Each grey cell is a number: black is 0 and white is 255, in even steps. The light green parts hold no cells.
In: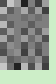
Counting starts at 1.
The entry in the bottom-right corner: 63
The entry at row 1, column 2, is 198
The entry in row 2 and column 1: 184
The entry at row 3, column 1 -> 110
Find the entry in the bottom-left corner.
198
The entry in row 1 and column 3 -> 157
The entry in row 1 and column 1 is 79
